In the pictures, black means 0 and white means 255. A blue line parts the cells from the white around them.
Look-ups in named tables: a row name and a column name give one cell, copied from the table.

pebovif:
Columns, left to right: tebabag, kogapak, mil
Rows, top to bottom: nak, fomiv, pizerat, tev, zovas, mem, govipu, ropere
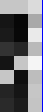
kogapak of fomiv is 7
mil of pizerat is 234
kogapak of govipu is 21
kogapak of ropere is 28
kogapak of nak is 198
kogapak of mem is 14
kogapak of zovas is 198
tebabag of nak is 198
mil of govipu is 198
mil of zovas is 245
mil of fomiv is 169
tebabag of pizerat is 26
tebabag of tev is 51
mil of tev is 185
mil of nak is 219
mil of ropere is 196
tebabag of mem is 198

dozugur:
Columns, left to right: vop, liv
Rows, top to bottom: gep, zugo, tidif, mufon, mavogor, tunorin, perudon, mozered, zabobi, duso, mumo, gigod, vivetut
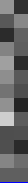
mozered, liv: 36
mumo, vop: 79
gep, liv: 48
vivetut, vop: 95
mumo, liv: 42
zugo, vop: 88
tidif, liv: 97
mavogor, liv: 43
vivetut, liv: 95
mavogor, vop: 160
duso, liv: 79

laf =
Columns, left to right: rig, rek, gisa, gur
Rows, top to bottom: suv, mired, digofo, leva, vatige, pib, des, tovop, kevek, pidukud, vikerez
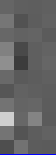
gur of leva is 99
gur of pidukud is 98
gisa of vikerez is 92
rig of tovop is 115
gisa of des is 95
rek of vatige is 60
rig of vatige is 143
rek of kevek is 103
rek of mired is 82
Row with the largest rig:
kevek

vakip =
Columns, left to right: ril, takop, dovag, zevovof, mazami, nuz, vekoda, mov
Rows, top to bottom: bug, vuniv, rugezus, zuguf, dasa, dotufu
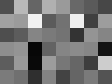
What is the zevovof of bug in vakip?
176
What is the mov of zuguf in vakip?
19
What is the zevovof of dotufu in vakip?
131
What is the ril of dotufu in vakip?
123
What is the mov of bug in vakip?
71
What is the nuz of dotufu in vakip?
101
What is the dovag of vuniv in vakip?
242
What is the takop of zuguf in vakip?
148
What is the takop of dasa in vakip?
153
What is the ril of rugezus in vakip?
78
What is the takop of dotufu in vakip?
112
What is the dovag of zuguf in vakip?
7
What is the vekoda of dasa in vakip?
61
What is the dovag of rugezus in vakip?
133

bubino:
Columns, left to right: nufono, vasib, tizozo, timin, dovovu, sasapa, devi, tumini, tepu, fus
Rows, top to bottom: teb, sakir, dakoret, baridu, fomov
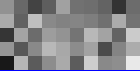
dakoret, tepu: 99
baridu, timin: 184
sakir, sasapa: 133
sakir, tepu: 171
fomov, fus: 233
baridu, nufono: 149
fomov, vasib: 181
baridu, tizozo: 137
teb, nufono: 146
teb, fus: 108
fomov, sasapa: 92
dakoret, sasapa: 116
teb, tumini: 99
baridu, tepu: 132
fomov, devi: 205
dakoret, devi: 184
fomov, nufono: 24
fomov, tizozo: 91

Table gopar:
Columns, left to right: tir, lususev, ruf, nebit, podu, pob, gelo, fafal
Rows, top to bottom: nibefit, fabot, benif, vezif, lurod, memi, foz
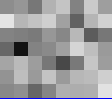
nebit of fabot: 207
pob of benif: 184
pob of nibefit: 130
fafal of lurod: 157
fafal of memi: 207
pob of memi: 183
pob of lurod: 121
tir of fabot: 228
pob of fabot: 97
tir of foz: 136
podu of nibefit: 196
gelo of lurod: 198
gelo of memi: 187
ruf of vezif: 131
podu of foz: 175
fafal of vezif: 154
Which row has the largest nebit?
fabot

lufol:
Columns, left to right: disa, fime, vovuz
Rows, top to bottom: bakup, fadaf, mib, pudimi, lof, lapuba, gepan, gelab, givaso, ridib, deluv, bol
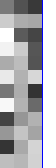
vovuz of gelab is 106
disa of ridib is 151
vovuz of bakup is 57
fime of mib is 91
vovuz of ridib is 164
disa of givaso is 67
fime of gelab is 179
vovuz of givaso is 178
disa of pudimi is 242
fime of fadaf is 172
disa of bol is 190
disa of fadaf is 204
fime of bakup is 82

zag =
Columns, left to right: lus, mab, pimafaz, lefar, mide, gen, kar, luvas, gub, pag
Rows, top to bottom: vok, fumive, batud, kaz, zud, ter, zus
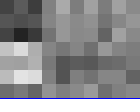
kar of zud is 88
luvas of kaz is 152
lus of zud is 162
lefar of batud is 115
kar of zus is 154
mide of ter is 83
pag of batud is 137
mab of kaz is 219
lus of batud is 67
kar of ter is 114
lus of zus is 109
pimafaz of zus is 101
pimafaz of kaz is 174
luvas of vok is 124
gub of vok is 161
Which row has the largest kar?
vok

